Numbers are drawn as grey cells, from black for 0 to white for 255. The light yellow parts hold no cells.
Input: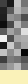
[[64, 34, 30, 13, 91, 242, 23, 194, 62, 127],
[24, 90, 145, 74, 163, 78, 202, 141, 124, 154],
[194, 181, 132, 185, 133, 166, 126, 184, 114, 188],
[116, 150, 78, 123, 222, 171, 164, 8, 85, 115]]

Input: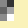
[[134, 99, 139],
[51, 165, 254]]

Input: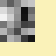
[[144, 219, 242, 118, 181, 75],
[95, 183, 206, 167, 129, 177],
[133, 151, 144, 121, 74, 153],
[183, 15, 19, 65, 162, 58],
[196, 105, 130, 73, 182, 21]]

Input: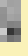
[[178, 147, 144, 145, 202, 155],
[161, 170, 163, 130, 54, 113],
[163, 164, 159, 133, 89, 123]]

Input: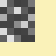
[[217, 65, 174, 67, 218, 95],
[92, 114, 71, 68, 89, 223],
[63, 219, 65, 140, 64, 118],
[67, 93, 71, 206, 67, 63],
[119, 64, 176, 82, 122, 64]]

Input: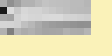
[[173, 26, 169, 213, 177],
[144, 219, 164, 212, 127],
[160, 200, 210, 209, 180],
[178, 215, 218, 192, 171],
[178, 211, 214, 183, 176],
[187, 211, 213, 171, 169],
[195, 205, 217, 161, 164],
[192, 200, 218, 156, 165],
[191, 195, 218, 153, 166],
[190, 191, 211, 151, 176],
[187, 187, 211, 147, 171],
[187, 186, 208, 144, 170],
[182, 185, 205, 145, 180]]
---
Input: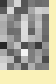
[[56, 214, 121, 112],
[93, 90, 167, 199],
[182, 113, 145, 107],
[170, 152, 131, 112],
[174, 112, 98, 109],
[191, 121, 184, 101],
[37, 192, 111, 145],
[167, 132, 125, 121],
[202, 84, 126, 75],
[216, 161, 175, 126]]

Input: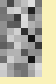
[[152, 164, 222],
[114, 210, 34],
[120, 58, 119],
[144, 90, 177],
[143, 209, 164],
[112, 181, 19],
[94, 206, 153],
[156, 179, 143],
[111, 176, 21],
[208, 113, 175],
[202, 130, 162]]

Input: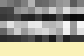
[[133, 102, 179, 105, 147, 90],
[65, 143, 136, 157, 163, 178],
[54, 72, 34, 23, 72, 9],
[177, 192, 231, 184, 195, 154],
[102, 204, 188, 216, 166, 150],
[43, 52, 78, 70, 101, 53]]

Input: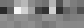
[[115, 167, 140, 113, 84, 125],
[41, 247, 161, 49, 47, 116],
[146, 145, 130, 146, 135, 126],
[137, 130, 144, 117, 140, 136]]

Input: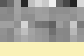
[[88, 162, 192, 200, 102, 36],
[140, 162, 152, 156, 143, 150],
[137, 159, 142, 160, 150, 144],
[160, 145, 144, 114, 157, 199],
[146, 167, 163, 146, 136, 183],
[143, 158, 160, 148, 138, 164]]

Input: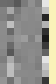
[[108, 88, 144, 229],
[130, 122, 138, 191],
[128, 132, 137, 37],
[140, 141, 137, 179],
[140, 144, 137, 48],
[139, 150, 129, 25],
[140, 144, 136, 57],
[135, 132, 139, 98],
[126, 126, 140, 227],
[140, 150, 136, 198],
[137, 138, 137, 180],
[148, 156, 137, 54]]
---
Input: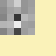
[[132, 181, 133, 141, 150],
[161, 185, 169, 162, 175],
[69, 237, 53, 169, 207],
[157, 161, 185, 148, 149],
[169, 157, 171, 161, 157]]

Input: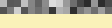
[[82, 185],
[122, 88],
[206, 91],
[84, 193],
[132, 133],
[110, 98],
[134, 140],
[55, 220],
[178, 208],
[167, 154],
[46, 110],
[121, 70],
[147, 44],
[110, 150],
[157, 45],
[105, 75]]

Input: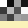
[[125, 57, 252],
[65, 187, 12],
[164, 81, 160],
[154, 249, 22]]

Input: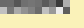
[[192, 106],
[119, 107],
[169, 86],
[145, 112],
[129, 117],
[107, 112],
[191, 91],
[152, 111],
[235, 58],
[93, 173]]

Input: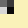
[[214, 105],
[10, 57]]

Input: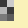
[[122, 182, 56],
[92, 59, 204]]

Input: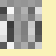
[[90, 219, 234, 236, 114, 69, 160],
[243, 70, 69, 59, 190, 248, 141],
[144, 159, 154, 157, 148, 143, 152],
[171, 131, 127, 126, 163, 177, 149],
[120, 189, 207, 200, 129, 105, 157],
[205, 93, 80, 77, 184, 224, 145]]

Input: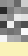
[[245, 125, 62, 162, 41, 141],
[174, 112, 239, 140, 123, 148],
[169, 122, 107, 232, 150, 104],
[131, 249, 79, 224, 138, 205]]

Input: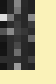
[[20, 46, 21, 19, 29, 84, 21, 221, 21, 20],
[44, 45, 44, 45, 45, 137, 45, 120, 45, 45],
[156, 47, 110, 72, 53, 67, 61, 49, 116, 134],
[40, 41, 39, 40, 42, 55, 40, 40, 40, 42],
[35, 64, 35, 35, 103, 44, 58, 137, 34, 33]]
